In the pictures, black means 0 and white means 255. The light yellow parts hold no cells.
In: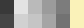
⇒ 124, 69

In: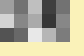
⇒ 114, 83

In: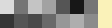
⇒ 117, 53

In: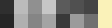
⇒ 68, 38

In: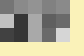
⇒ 138, 65

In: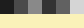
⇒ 213, 29
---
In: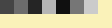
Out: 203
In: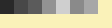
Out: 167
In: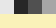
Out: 166
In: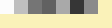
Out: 138
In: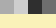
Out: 110
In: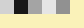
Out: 145
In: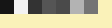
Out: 116
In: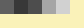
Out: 209
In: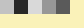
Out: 90
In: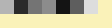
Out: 221
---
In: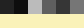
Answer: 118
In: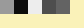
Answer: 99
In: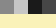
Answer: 70
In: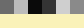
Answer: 138
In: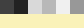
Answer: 152
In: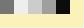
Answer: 12
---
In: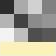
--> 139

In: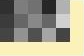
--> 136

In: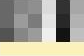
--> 123

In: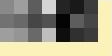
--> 70

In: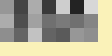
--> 161

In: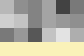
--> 131
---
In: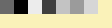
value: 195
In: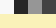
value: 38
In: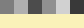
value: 144
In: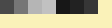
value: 23
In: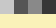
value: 85
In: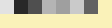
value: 159
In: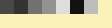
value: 221
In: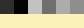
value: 111
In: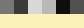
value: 184
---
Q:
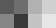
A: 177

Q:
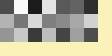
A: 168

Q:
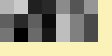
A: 128

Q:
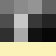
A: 56

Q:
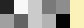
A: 121

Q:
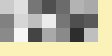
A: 79

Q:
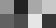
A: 168

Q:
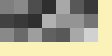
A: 148

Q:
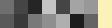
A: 164

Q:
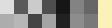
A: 131
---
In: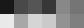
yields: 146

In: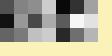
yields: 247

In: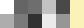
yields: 235

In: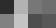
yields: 78

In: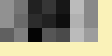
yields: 177

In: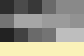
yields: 155

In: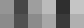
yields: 58

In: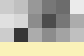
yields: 119

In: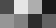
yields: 44
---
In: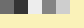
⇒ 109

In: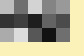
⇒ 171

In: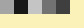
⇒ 164

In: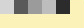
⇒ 213

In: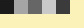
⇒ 27

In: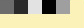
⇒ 108

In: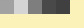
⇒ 161
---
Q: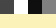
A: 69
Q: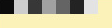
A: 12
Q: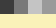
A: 60
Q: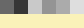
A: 104
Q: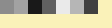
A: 140
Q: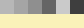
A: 183
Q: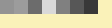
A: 147
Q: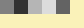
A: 128
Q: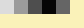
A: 220
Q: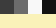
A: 60
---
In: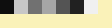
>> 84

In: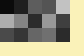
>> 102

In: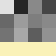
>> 168

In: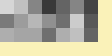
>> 174

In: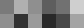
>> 41

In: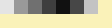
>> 17

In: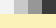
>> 201

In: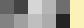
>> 191

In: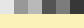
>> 84
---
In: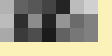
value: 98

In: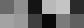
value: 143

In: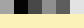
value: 4

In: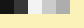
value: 55

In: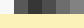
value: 88

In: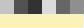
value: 82

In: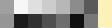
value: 247
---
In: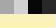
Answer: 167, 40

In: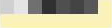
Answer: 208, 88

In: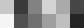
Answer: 200, 37

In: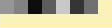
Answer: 150, 112

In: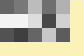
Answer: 101, 92

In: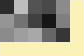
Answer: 44, 54

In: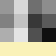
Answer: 151, 15

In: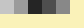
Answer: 197, 136
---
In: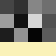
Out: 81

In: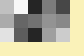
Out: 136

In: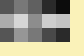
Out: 195

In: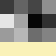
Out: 48

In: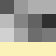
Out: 47

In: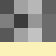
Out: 108
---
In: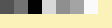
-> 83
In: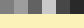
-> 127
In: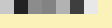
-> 200
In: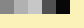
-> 134
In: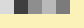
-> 218
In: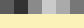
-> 92
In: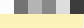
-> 252
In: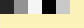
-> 38
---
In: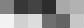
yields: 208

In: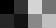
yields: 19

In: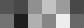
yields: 30

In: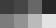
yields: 146

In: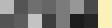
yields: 93

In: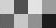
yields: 199

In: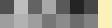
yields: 178

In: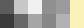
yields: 104

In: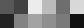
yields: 131
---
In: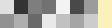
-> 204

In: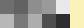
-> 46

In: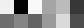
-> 77

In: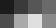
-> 138

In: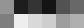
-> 176

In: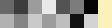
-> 211
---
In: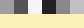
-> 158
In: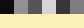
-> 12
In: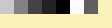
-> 201
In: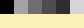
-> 3
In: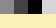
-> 138
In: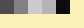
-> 77
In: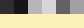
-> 45
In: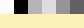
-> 252
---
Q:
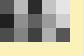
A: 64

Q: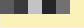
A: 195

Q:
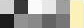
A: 137

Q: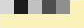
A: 193

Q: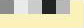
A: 203

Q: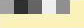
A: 100
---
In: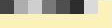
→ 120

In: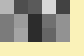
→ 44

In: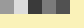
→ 58

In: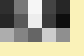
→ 237

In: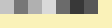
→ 217

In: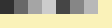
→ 204

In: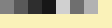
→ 23
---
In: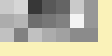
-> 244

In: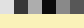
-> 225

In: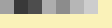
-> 205

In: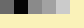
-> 203

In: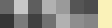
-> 199

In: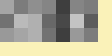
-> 195

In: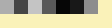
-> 196

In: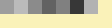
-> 187
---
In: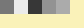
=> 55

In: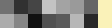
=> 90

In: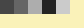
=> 173

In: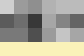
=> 155

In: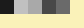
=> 169

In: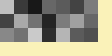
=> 181

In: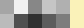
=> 48
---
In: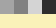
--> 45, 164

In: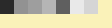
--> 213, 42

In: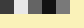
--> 121, 59

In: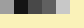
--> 200, 158

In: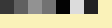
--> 34, 55

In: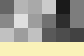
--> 125, 193

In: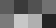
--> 113, 123
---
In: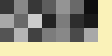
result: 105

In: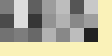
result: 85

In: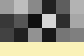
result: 94

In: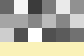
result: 234

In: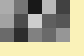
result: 184

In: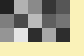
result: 54
